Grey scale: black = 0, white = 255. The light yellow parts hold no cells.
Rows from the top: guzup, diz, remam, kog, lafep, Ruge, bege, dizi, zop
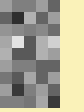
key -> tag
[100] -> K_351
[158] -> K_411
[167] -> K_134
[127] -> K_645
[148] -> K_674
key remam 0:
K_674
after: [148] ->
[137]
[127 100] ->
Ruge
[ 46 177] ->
diz
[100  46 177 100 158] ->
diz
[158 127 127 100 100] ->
Ruge
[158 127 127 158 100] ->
guzup

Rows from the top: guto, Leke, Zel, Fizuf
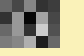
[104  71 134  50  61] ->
guto
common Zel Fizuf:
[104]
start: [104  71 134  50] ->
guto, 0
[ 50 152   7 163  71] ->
Leke
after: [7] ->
[163]

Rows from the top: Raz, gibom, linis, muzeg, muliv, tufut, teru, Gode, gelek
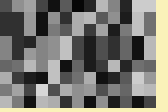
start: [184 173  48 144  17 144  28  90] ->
gelek, 3
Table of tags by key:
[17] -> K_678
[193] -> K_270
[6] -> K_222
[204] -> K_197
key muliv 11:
K_678
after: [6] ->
[37]
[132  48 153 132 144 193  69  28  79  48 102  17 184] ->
muliv
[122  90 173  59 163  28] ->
linis

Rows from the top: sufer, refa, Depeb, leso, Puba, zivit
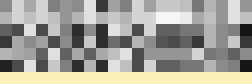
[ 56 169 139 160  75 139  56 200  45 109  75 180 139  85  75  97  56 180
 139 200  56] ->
leso
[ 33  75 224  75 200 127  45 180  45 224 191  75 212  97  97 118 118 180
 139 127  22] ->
zivit
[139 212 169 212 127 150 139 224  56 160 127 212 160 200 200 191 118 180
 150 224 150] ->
sufer
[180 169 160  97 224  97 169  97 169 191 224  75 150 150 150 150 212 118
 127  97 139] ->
Puba
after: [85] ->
[75]
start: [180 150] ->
sufer, 17

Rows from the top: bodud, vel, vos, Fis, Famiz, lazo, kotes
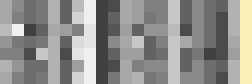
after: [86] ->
[158]
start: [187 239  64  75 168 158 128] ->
bodud, 6
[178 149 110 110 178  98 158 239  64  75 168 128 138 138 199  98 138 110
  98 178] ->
lazo
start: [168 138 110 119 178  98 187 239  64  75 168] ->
bodud, 0
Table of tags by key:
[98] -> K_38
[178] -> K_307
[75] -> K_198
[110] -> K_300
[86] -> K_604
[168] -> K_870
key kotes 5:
K_38

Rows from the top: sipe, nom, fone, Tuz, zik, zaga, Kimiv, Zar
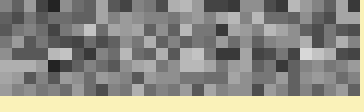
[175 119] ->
zaga
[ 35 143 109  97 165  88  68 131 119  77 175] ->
sipe
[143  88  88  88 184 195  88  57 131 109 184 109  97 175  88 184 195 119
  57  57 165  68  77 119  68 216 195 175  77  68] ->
zik
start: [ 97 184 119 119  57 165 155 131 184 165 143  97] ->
fone, 14
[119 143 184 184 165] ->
zaga

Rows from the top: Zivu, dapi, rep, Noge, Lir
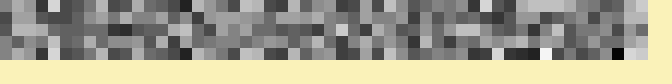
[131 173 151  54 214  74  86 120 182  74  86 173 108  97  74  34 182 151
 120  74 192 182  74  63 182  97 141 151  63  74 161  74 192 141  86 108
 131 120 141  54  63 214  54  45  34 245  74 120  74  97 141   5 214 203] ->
Lir
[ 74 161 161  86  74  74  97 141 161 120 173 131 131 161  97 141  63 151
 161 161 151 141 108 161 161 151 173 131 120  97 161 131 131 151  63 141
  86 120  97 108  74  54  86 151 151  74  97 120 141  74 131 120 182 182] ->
dapi

